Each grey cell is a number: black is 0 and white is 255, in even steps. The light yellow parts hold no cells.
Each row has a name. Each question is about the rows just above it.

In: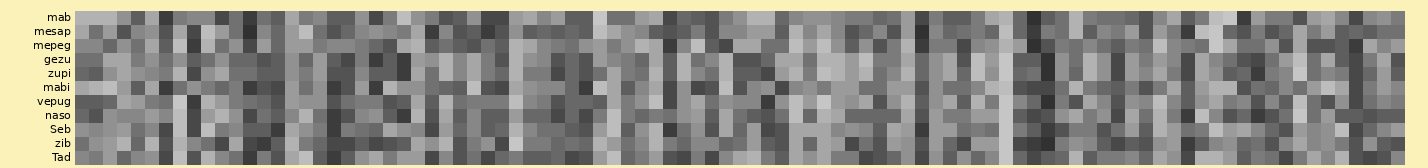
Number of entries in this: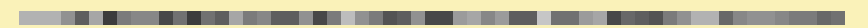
59
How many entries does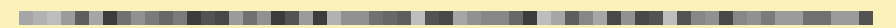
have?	61

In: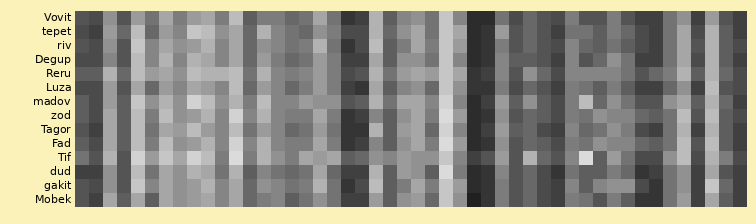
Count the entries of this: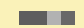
4
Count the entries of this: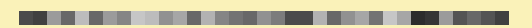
35
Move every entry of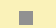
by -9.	[136]
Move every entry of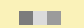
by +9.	[133 228 164]
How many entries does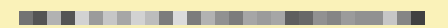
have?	29

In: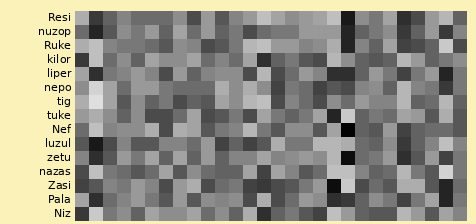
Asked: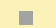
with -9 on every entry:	[154]
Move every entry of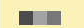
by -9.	[ 66 154 111]

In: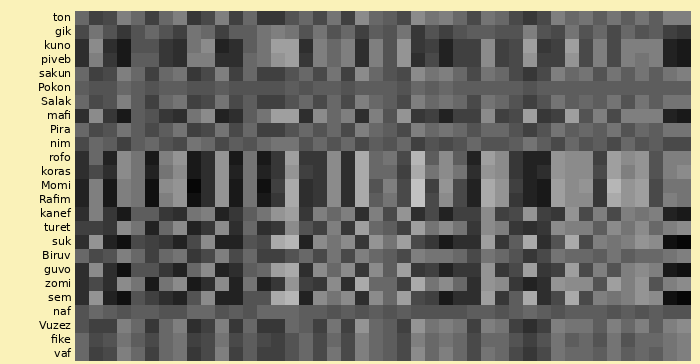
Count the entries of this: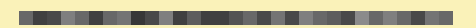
31
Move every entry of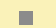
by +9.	[148]
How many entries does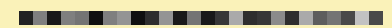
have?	26
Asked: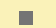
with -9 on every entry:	[107]
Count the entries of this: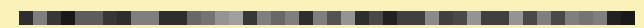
44
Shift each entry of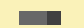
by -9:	[95 95 55]
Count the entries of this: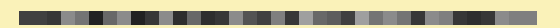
37

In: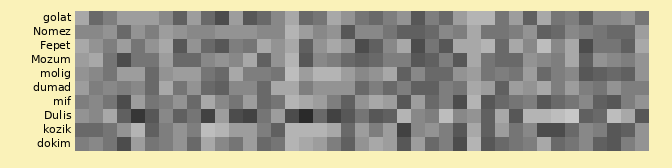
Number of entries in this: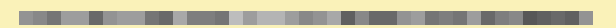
41
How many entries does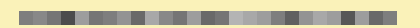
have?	27
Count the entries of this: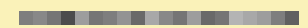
20
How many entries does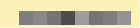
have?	8

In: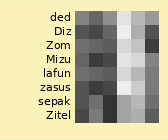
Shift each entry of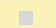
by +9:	[224]
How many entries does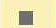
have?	1
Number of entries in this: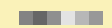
6
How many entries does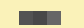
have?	3
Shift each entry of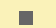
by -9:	[93]
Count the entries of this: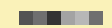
6

